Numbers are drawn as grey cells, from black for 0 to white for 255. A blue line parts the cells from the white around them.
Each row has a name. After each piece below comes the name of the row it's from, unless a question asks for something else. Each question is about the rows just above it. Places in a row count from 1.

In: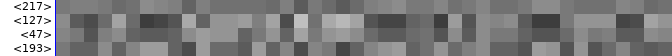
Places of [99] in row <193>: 2 3 5 9 16 22 26 32 33 42 44
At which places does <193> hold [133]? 6 17 19 23 41
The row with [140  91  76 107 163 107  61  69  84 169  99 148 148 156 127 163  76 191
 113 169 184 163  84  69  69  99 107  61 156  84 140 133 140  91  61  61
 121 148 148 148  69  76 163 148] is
<127>
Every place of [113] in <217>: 6 12 13 14 15 29 32 33 38 39 40 44
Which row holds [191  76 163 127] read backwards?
<127>

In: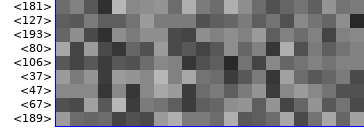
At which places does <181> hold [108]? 1 9 12 15
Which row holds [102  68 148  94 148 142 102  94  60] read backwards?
<67>
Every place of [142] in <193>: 2 5 7 8 11 13
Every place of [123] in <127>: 3 8 9 10 14
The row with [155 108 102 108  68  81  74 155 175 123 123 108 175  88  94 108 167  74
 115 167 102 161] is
<189>
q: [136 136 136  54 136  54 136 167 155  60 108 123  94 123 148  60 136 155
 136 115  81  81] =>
<47>

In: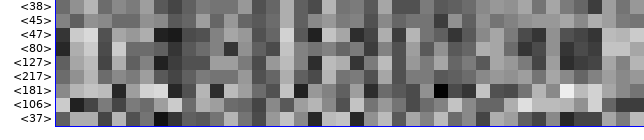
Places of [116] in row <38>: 12 13 21 35 41
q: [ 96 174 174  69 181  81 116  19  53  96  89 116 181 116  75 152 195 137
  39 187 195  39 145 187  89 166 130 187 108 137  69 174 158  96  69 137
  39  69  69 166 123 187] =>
<37>

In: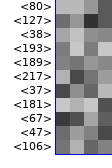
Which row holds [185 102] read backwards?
<37>
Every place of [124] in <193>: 1 3

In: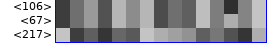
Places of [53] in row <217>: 4 14
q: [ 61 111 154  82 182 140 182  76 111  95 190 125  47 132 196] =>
<106>

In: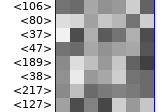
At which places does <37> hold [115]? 5
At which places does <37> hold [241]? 1
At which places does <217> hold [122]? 4 6
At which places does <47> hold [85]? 7
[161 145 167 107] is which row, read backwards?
<47>
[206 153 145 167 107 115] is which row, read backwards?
<106>
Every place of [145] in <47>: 4

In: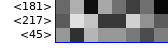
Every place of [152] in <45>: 1 4 5
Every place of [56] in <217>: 4 5
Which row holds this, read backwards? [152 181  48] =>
<45>
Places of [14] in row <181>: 3
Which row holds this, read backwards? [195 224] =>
<217>
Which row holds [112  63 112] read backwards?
<181>
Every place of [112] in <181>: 5 7

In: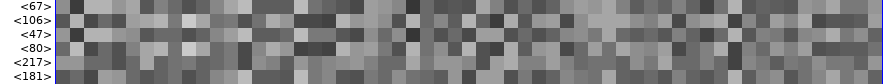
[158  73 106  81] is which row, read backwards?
<47>
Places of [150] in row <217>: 1 2 18 22 28 29 59
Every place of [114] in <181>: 9 26 39 54
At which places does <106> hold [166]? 7 11 39 40 41

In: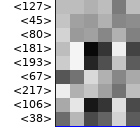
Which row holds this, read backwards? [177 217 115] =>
<67>
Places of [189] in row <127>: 1 2 4 6
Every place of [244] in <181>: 2
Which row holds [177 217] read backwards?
<67>
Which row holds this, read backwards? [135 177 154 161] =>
<45>

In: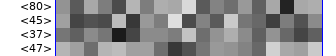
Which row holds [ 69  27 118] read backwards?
<37>
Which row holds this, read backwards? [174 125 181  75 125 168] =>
<80>

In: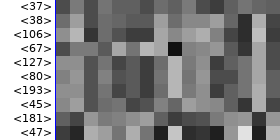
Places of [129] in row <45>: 8
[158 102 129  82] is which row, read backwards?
<45>
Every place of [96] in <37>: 5 6 9 13 16

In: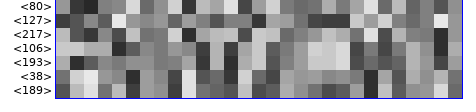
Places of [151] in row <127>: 6 8 29
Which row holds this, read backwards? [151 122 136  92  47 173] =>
<106>
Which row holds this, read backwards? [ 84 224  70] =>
<38>
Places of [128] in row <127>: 11 13 14 25 27

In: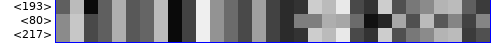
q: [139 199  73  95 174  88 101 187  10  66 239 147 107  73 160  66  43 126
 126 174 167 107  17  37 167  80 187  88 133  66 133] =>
<80>
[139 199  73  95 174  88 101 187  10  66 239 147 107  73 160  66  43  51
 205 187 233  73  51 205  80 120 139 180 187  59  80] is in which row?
<217>

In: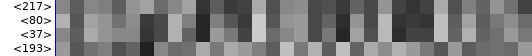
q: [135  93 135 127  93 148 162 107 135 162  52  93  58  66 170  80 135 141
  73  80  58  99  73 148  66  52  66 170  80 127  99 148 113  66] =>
<217>
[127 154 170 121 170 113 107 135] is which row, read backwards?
<193>
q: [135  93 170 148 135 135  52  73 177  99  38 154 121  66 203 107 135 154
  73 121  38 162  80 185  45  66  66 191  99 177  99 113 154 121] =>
<37>
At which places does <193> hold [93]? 16 20 30

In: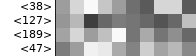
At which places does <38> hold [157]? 1 5
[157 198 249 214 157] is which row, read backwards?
<38>
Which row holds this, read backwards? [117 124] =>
<127>
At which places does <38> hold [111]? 6
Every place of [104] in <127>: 4 7 9

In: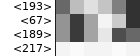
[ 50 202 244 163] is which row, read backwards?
<67>
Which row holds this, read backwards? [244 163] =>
<67>
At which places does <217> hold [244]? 1 3 4 6
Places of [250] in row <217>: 2 5
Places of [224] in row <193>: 3

